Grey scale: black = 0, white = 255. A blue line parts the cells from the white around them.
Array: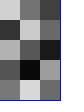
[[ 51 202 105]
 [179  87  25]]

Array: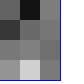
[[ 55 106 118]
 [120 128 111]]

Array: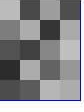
[[125 172  54]
 [ 82  64 135]]

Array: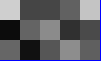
[[ 12 100 139]
 [102  17  86]]

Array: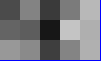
[[100  93  23]
 [152 138  62]]

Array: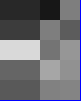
[[ 60  60 126]
 [217 217 116]]

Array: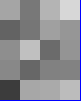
[[ 99 118 160]
 [142 192 107]]

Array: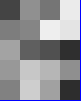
[[125 133 238]
 [163  95  80]]
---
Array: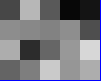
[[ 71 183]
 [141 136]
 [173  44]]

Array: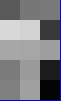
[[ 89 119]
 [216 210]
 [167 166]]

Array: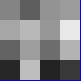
[[132  94]
 [166 184]
 [ 99 158]]

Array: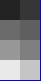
[[ 34  54]
 [107  95]
 [152 127]]

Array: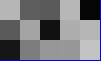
[[182  94]
 [ 90 164]
 [ 22 125]]

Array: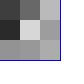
[[ 62 104]
 [ 42 215]
 [147 152]]

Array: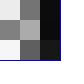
[[236 116]
 [128 171]
 [246  95]]

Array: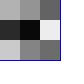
[[178 148]
 [ 42   9]
 [202 132]]

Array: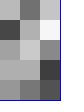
[[186 113]
 [ 71 177]
 [162 202]]
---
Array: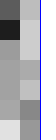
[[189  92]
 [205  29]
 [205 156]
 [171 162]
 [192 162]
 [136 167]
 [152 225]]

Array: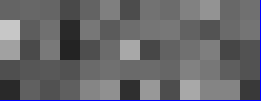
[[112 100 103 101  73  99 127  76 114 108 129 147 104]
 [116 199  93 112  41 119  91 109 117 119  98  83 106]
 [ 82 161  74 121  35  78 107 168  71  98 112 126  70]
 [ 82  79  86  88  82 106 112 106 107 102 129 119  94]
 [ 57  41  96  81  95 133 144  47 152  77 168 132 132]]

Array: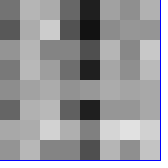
[[177 115 181 171 103  31 161 143]
 [149  88 172 204  82  18 140 150]
 [200 148 181 132 132  79 181 136]
 [186 121 184 158 110  31 166 143]
 [168 141 162 171 146 152 171 164]
 [168 101 177 184  96  31 150 150]
 [209 168 172 210 175 128 213 225]
 [195 148 183 132 132  79 181 143]]

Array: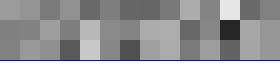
[[129 155 148 122 144 105 127 102 101 121 171 132 230 105]
 [150 128 130 157 126 184 138 131 171 173 103 135  38 167]
 [151 129 153 143  89 200 135  80 159 170 122 157  99 165]]

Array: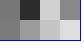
[[136 120  44 209]
 [221 123 155 197]]

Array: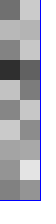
[[203 112]
 [180 184]
 [199 131]
 [ 97  47]
 [124 194]
 [199 134]
 [140 202]
 [168 164]
 [228 148]
 [148 129]]

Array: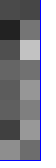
[[ 70  74]
 [117  34]
 [194  79]
 [113 101]
 [150  92]
 [127  95]
 [152  64]
 [109 142]]

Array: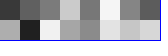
[[ 92  57  96 123 203 119 245 133]
 [215 174  32 241 166 139 227 198]]
